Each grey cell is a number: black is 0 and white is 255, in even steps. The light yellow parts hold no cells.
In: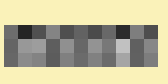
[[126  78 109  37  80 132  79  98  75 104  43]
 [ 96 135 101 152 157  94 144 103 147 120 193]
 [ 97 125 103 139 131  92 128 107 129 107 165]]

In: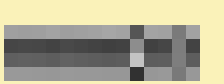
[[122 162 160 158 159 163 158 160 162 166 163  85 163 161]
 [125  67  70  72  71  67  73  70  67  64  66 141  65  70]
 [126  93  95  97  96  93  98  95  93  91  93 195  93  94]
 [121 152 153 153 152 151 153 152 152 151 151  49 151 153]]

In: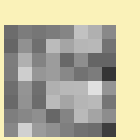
[[176 137 108 124 118 124 133 193]
 [184 115 102 145 111 187 165 182]
 [101 101 125 176 131 156 104 142]
 [124  53 124 206 150 156 136 114]
 [224 148 110 148 111 176 184 185]
 [185 117 105 146 108 186 165 181]
 [164 141 126 135 143 103 132 185]
 [108  61 136 209 155 144 127 113]]

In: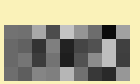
[[ 11 161 114 112 168  76 196 149 109]
 [190  64 105  97  51 127  34  69  81]
 [190  62 105 117  60 115  30  82 140]
 [ 41 151 110  94 133 127 182 113  56]]

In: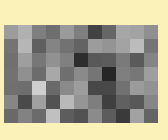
[[162 144 156 176 127 110 154 127  66 102 166]
 [188 117 116 182  95 132 114  99 156 148 163]
 [ 90 132 112 158 119 145 128  45  89  92 122]
 [119 158 114 144 108 168 111 138 117  38 127]
 [155 146 112 110 206 105 138 157  72  72 113]
 [ 88 134 134  74 160  82 185 149 126  63  96]
 [162 100 105 130 107 192  93  82 139  92  58]]

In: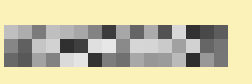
[[ 73  93 191 173 123 191 181 167 131  60 167 101 171  82 215  50]
 [102 117 134  96 197 210  48  63 223 231 138 214 213 202 161 210]
 [152 118 104  88 162 130 218 228  50 125 112 168 151 155 186  46]]

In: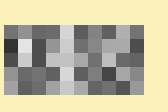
[[176 115 115 145 104 107 213  93 131  96]
 [170  77  51 228  78 149 204 112 135 169]
 [105  99  77 203  78 193 194 168 113 189]
 [167 136 147 106 115  97 215  95 126  69]
 [ 85 153 162  96 109 162 200 169 100 113]]
